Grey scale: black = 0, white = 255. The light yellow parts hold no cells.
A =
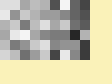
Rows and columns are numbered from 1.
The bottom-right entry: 59
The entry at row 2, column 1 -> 232
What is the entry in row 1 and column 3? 167
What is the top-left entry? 222
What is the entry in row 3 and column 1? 179
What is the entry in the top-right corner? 69
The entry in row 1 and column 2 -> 222
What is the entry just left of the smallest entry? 123
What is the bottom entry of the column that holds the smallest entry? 135

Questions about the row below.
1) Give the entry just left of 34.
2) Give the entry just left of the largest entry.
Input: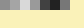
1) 65
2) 165
